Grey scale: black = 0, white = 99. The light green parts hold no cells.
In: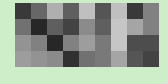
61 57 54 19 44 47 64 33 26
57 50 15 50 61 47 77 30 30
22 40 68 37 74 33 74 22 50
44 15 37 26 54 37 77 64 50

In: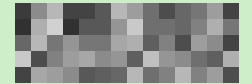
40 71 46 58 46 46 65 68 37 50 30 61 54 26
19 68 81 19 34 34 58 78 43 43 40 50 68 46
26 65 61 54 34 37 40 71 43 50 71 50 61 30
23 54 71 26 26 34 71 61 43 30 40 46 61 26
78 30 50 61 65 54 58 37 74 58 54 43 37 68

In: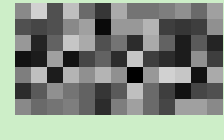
53 81 31 74 41 21 66 45 45 49 56 41 62
49 74 11 70 56 70 56 0 59 81 77 7 66
53 41 45 49 38 17 49 62 41 27 62 62 53
17 35 56 45 38 21 35 74 41 24 7 27 31
31 27 31 53 62 4 59 59 70 24 21 24 56
59 14 38 77 66 31 45 17 66 38 11 35 14
7 11 62 7 27 38 17 77 24 17 11 56 24

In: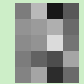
48 72 9 34
51 64 17 41
57 60 68 41
54 57 85 45
48 38 30 64

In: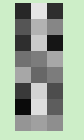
15 89 18
4 86 36
22 82 30
18 79 8
33 69 52
58 62 55
44 48 65
65 40 48

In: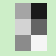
54 95
82 39
64 10

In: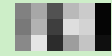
53 89 17 61 76 6
47 69 24 86 82 2
50 65 32 72 79 2
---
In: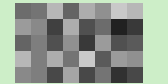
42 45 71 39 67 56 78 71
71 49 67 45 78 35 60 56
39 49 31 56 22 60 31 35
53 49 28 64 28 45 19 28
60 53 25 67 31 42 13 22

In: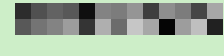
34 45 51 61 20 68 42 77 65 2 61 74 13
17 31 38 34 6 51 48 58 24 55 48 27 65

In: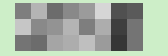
45 42 64 67 74 60 21 45
77 53 57 70 49 67 24 45
49 70 42 53 60 83 31 35

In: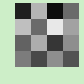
74 41 90 63
48 28 55 32
38 67 21 55
12 70 5 41

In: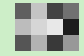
73 83 90 11
37 76 26 44
33 69 22 59

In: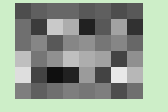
43 23 78 67 13 34 63 19
74 46 56 74 67 63 26 56
49 37 43 49 46 49 30 43
30 37 40 40 34 37 30 34
43 52 34 52 56 46 52 40
86 26 6 13 60 26 90 71

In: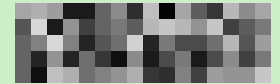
39 50 84 50 14 33 43 81 14 47 29 29 43 71 33 61
39 6 74 68 43 50 57 68 21 18 50 25 61 57 57 77
64 68 61 10 10 39 54 18 74 2 64 36 21 71 54 64
39 14 57 14 43 21 6 54 10 29 47 10 29 54 25 47
33 84 10 57 25 39 47 36 71 77 71 57 77 25 36 47
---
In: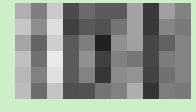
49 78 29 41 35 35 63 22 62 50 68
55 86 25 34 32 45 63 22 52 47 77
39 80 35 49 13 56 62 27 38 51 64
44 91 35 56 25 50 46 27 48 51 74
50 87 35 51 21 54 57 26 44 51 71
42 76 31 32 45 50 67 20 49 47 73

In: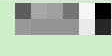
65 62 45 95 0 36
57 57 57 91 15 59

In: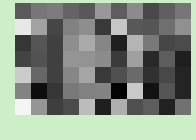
46 48 39 34 59 36 54 28 37 46 35
63 27 50 55 22 77 34 33 43 56 90
33 25 55 66 52 12 70 47 27 29 21
32 25 58 57 54 23 62 16 36 12 26
40 25 52 64 22 31 41 19 28 14 79
5 21 47 50 51 1 78 7 33 14 51
58 24 29 73 12 68 31 36 13 44 95

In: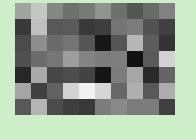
77 52 43 47 57 43 33 41 50 63
74 34 35 22 24 45 48 32 25 22
55 41 45 33 9 33 71 36 20 29
42 46 61 51 48 49 7 35 82 31
66 27 30 26 8 48 65 16 39 15
25 38 82 94 83 40 68 34 67 64
70 29 24 22 48 53 48 48 25 34

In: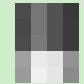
46 32 22 29
46 32 23 28
47 32 23 29
91 88 57 62
93 89 54 60

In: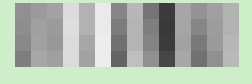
60 63 85 69 91 52 71 45 23 64 57 62 69 56
62 60 86 69 91 48 70 49 22 64 52 61 69 55
63 59 85 65 92 44 70 51 23 63 47 60 71 53
65 62 85 63 92 39 74 56 27 65 44 56 72 49

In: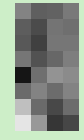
37 38 47 51
29 45 43 36
25 46 46 34
32 40 49 46
43 57 54 8
51 42 51 41
41 28 42 74
59 21 27 89

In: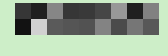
12 52 21 22 27 59 12 50 21
81 35 33 32 51 29 46 34 7

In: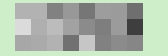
69 50 59 46 61 60 43 69
68 73 63 54 49 60 24 85
66 69 44 77 50 54 52 65
